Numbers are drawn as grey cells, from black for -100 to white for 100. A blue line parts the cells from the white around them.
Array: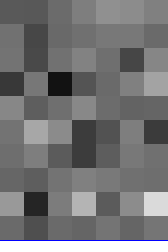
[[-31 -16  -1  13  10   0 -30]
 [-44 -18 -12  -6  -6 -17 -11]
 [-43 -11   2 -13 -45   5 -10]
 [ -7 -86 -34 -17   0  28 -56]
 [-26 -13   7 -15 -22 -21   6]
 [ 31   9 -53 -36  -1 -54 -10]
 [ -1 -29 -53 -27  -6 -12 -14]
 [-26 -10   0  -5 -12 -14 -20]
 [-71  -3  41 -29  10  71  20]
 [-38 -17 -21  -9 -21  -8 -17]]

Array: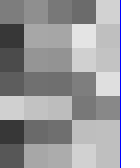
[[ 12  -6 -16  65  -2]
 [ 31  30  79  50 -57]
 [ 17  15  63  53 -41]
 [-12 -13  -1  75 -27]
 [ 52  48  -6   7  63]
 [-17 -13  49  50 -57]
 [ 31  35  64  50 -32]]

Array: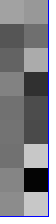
[[ 19  27]
 [-13 -33]
 [ 34 -22]
 [-62   2]
 [-40 -11]
 [-42 -10]
 [ 56 -11]
 [-97   4]
 [ 56  10]]

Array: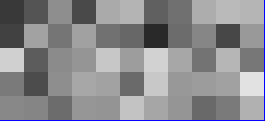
[[-34  11 -43  33  41 -25 -12  36  46  42 -55]
 [ 27  -8  26 -11 -19 -68 -15   5 -44  20 -49]
 [-28   9  17  56  23  65  31 -10  43  -7  63]
 [-40  11  31  27 -17  57  19  22  26  77  -4]
 [  4 -15  18  16  53  30  17 -18  -4  39   7]]

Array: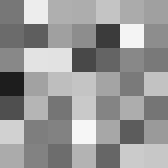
[[ 85  37  36  54  35  25  -7]
 [-26  25  11 -54  92  11 -15]
 [ 79  77 -44 -22   7  -6   6]
 [ 27  48  53  29  -4  52 -77]
 [ 42  -9  58   3  36  -9 -37]
 [ -1   1  94  31 -28  21  64]
 [  2 -14  40 -21  59  56  34]]

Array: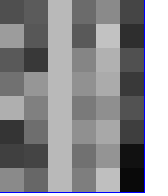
[[-29  45 -16   8 -46 -38]
 [-32  45 -30  52 -64  22]
 [-56  45   4  39 -37 -30]
 [ 18  45  14  34 -55 -11]
 [  0  45  -4  12 -36  37]
 [-14  45  13  32 -51 -59]
 [-47  45 -11  16 -87 -50]
 [-19  45  -1  50 -93   8]]
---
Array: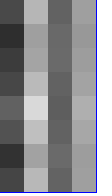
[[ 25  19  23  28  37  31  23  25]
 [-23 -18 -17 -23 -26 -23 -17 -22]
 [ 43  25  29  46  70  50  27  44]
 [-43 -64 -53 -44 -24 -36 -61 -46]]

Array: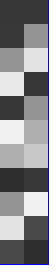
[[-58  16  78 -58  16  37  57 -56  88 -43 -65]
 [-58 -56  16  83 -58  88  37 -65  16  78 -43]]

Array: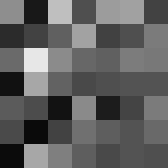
[[-48  -4  -6 -35  -4 -18 -38]
 [ 26 -38  -3 -35 -47 -35 -35]
 [ 22 -49 -25 -38 -78 -27 -43]
 [-38  28 -19 -43   8 -12 -26]
 [ 50 -24   9 -23 -86 -48  -1]
 [-82 -48  81  30 -40 -92  30]
 [ 11 -66 -17 -87 -29 -41 -91]]

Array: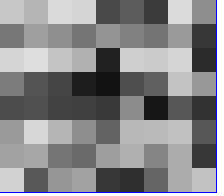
[[ 11 -57 -66  19 -61 -32 -57  52]
 [ 72  21  67  53 -32  51  35  35]
 [-54  -9  59 -25 -83  46   4 -21]
 [-28   1  62 -39  10  44  38 -63]
 [-43  16 -74 -86 -55 -22  24 -57]
 [ 67  -8  39 -77 -50  11 -17  27]
 [ 71  12  54 -46 -48  42  -8  18]
 [ 42  25  74 -34 -37  69  31 -31]
 [ 56  -7  67  -3 -40  21  27  65]]

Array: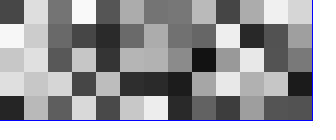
[[ 68  25  -5 -79 -36]
 [ 88 -36 -35  55 -34]
 [ 35 -69  82  39  24]
 [-46  87  20  82 -52]
 [ 46 -20 -86  30 -23]
 [ -7 -11   9 -78 -68]
 [ -9  35  40 -67  86]
 [ 35 -17  42 -64  57]
 [-33 -67 -59  48 -43]
 [ 95 -45  55 -45  70]
 [ -9 -18 -31  68 -26]
 [ 74  60  76  56  45]
 [-44  94  56  75 -71]]

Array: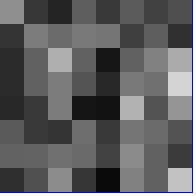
[[-38 -62  34  66  17 -36 -54  52]
 [-49 -26   2 -13 -36 -15 -25 -25]
 [-29 -50 -25  -5  40  -8   9   1]
 [-56  -8 -83 -69 -86 -55 -48 -92]
 [-26  -5 -25 -34 -84 -14 -18 -58]
 [-72 -16  37  -4  -3 -60 -13  10]
 [-57  -3 -25 -24 -56 -55 -22 -37]
 [ 12 -59 -67 -67 -69 -30 -23 -63]]

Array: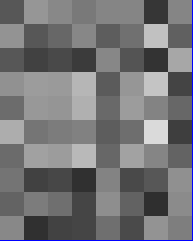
[[  4 -25  31 -47 -19 -51 -22  13   9  -1]
 [-58  51 -60  54   3  71   4 -32 -63  15]
 [  4 -12 -34  18  22 -14  27 -43 -23 -42]
 [  4 -27   6 -29 -18 -27 -19   3  11 -13]
 [ -5   6 -54  43  38   1  45 -62 -46 -46]
 [  7 -19 -43  21  17  -3  22 -44 -13 -48]
 [ 18 -32 -49  22  19  -8  26 -49  -3 -62]
 [-32  15 -32  14 -15  36 -16  -9 -22   7]]
